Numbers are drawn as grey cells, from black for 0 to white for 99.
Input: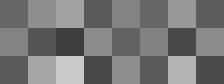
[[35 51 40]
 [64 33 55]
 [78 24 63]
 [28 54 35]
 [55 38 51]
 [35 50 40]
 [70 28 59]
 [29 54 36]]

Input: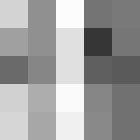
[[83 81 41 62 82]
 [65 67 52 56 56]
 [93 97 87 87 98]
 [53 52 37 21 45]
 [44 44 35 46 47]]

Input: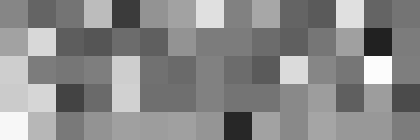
[[96 79 80 63 52]
 [71 83 48 84 39]
 [47 26 46 36 45]
 [57 41 49 33 73]
 [62 81 80 42 23]
 [61 43 44 37 57]
 [62 43 41 57 63]
 [58 50 50 48 87]
 [15 45 42 48 50]
 [63 45 35 42 65]
 [53 53 85 37 39]
 [64 61 52 46 35]
 [59 37 46 62 87]
 [59 61 98 13 39]
 [48 29 49 48 45]]

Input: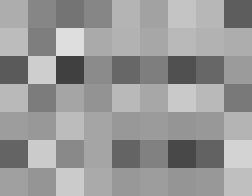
[[62 39 61 72 35 73 67]
 [58 79 59 48 80 49 52]
 [79 53 73 64 25 86 45]
 [66 64 64 57 54 66 52]
 [59 39 59 72 40 69 70]
 [61 50 60 65 49 65 63]
 [58 28 58 78 31 72 76]
 [59 38 59 72 40 69 71]
 [74 82 70 47 60 67 36]]

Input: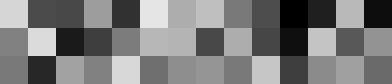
[[47 50 83]
 [15 85 29]
 [63 10 28]
 [50 24 61]
 [84 48 19]
 [43 71 89]
 [55 70 67]
 [58 28 74]
 [47 67 47]
 [77 27 30]
 [24  6  0]
 [54 76 12]
 [62 34 72]
 [41 57  5]]

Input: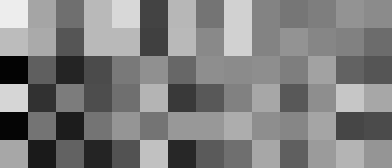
[[65  2 83  1 73 92]
 [10 45 19 37 66 64]
 [38 11 48 14 33 43]
 [14 45 30 29 72 72]
 [32 58 43 47 72 84]
 [75 45 70 56 25 26]
 [15 59 22 40 72 71]
 [35 59 34 55 53 45]
 [43 67 50 54 81 81]
 [65 55 65 55 51 51]
 [37 52 34 49 57 46]
 [60 64 55 63 52 49]
 [70 27 77 38 50 57]
 [58 29 65 33 42 54]]

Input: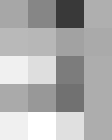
[[93 66 93 72 65]
 [99 59 86 71 52]
 [87 44 48 63 22]
 [67 67 67 66 68]]

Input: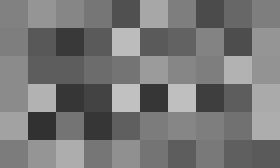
[[48 63 54 54 49 50]
 [58 19 69 36 34 58]
 [67 45 21 36 22 52]
 [46 21 26 42 35 46]
 [56 37 75 45 73 31]
 [45 48 21 60 35 65]
 [36 52 74 52 38 49]
 [47 49 24 49 51 29]
 [37 44 36 69 30 40]
 [35 67 66 57 58 49]]
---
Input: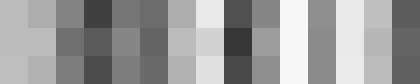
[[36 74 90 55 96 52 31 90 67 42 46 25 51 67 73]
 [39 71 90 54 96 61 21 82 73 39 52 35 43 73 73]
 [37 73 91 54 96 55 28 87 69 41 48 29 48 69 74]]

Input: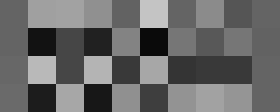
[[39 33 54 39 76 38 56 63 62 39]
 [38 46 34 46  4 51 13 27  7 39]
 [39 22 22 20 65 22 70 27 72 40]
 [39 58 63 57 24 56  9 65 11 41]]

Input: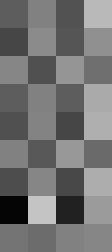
[[72 32 50 36]
 [56 33 54 27]
 [43 58 31 52]
 [66 36 50 36]
 [68 27 51 31]
 [41 59 34 50]
 [67 28 52 30]
 [60 13 76  2]
 [52 50 42 45]]

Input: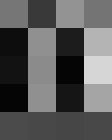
[[45 57 22 46]
 [70 11 56  5]
 [83  2 54  7]
 [64  8 56  2]
 [28 27 28 29]]

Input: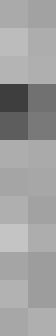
[[63 66]
 [67 73]
 [68 70]
 [44 24]
 [47 36]
 [66 67]
 [65 64]
 [63 68]
 [67 76]
 [61 64]
 [61 69]
 [68 65]]

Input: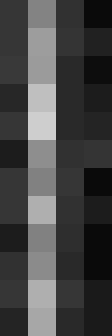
[[ 4 19 51 21]
 [13 20 61 21]
 [ 5 16 60 22]
 [11 16 74 15]
 [14 16 80 21]
 [20 19 55 11]
 [ 4 21 50 21]
 [11 19 68 21]
 [ 4 18 50 11]
 [ 4 16 54 19]
 [10 21 68 21]
 [10 16 65 14]]

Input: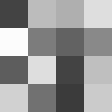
[[86 68 73 26]
 [53 38 48 98]
 [74 26 86 36]
 [79 23 44 81]]

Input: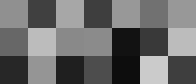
[[59 44 59 24 65 25 56]
 [73 22  7 54 53 73 40]
 [24 79  5 30 12 58 15]]

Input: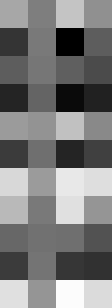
[[56 76 49 65]
 [36  0 47 20]
 [29 37 46 36]
 [13  4 39 14]
 [53 75 57 60]
 [25 14 43 23]
 [86 90 60 84]
 [58 87 47 72]
 [32 43 44 40]
 [19 21 45 23]
 [85 98 58 87]]
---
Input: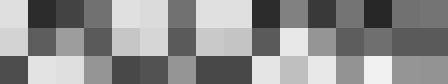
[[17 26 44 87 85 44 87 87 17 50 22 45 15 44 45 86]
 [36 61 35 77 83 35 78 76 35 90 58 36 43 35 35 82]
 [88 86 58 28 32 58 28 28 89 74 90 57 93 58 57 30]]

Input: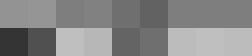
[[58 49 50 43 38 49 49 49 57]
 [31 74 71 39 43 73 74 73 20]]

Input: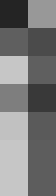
[[59 14]
 [29 37]
 [37 77]
 [22 49]
 [35 75]
 [36 77]
 [36 77]]

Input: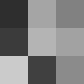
[[64 50 18]
 [70 63 23]
 [25 54 79]]

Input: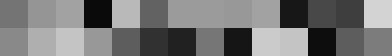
[[58 63  4 72 38 60 60 59 63  9 28 24 82 45]
 [68 76 59 36 19 13 46  8 79 76  5 36 48 53]]

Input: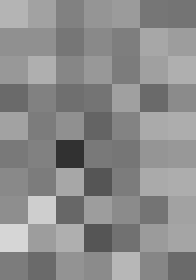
[[63 50 58 60 46 45 70]
 [56 46 53 49 65 61 56]
 [68 52 59 48 62 68 59]
 [50 43 45 62 41 54 41]
 [48 56 39 51 66 67 63]
 [50 19 47 46 58 59 47]
 [48 65 33 48 66 67 53]
 [80 40 61 54 45 63 55]
 [61 68 33 44 60 64 83]
 [41 57 54 71 52 41 48]]

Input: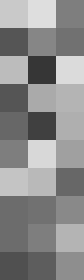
[[86 49 78]
 [52 44 33]
 [21 85 73]
 [66 70 33]
 [25 68 40]
 [84 62 49]
 [72 40 76]
 [44 53 42]
 [49 70 42]
 [36 55 31]]

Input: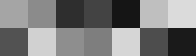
[[54 18 26  8 74 85 64]
 [81 55 49 83 30 10 32]]
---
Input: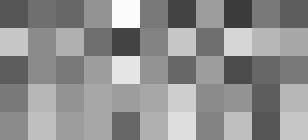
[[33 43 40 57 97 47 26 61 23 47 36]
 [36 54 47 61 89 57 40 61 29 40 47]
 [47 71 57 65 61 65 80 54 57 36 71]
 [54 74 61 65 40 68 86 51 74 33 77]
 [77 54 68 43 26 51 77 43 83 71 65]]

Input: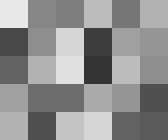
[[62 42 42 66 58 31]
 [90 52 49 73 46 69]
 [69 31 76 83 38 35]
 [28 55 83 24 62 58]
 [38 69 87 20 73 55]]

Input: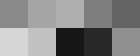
[[83 75  9 16 56]
 [53 64 68 49 39]]

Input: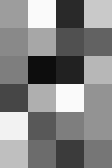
[[49  5 13 71]
 [61 97 16 78]
 [74 42 23 46]
 [53 65 31 38]
 [94 34 49 57]
 [27 68 97 57]]

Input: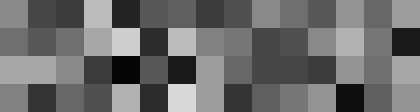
[[53 27 23 73 14 34 37 23 31 53 43 34 57 40 61]
 [50 20 40 31 69 17 84 61 20 37 46 57  6 37 57]
 [43 34 43 65 80 17 73 50 46 27 31 53 69 46 10]
 [65 65 53 23  2 34 10 61 40 27 27 23 57 43 65]]

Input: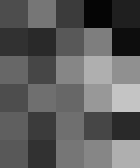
[[30 46 23  2 12]
 [19 16 34 49  5]
 [30 43 40 59 76]
 [37 23 43 27 16]
 [34 19 46 52 68]
 [40 27 52 68 56]]

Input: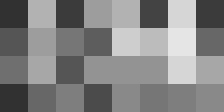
[[19 69 23 61 69 26 83 23]
 [43 65 33 57 57 57 83 65]
 [33 61 46 36 80 73 89 40]
 [19 40 49 29 53 46 49 53]]
